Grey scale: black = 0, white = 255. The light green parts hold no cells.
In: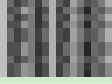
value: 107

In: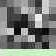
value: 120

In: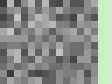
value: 183

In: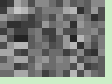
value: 62

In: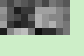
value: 70

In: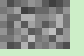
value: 78
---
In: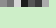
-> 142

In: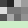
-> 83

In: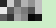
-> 93

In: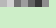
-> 184

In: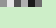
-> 148

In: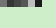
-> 115
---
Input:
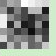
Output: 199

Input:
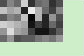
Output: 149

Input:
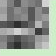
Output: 195

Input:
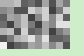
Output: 82

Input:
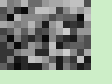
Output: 53

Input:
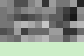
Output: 184

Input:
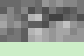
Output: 150

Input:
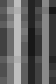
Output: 51

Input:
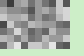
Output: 86
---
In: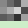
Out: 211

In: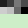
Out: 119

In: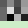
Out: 62

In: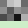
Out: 145

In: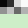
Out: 220

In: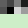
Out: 125

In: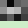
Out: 179
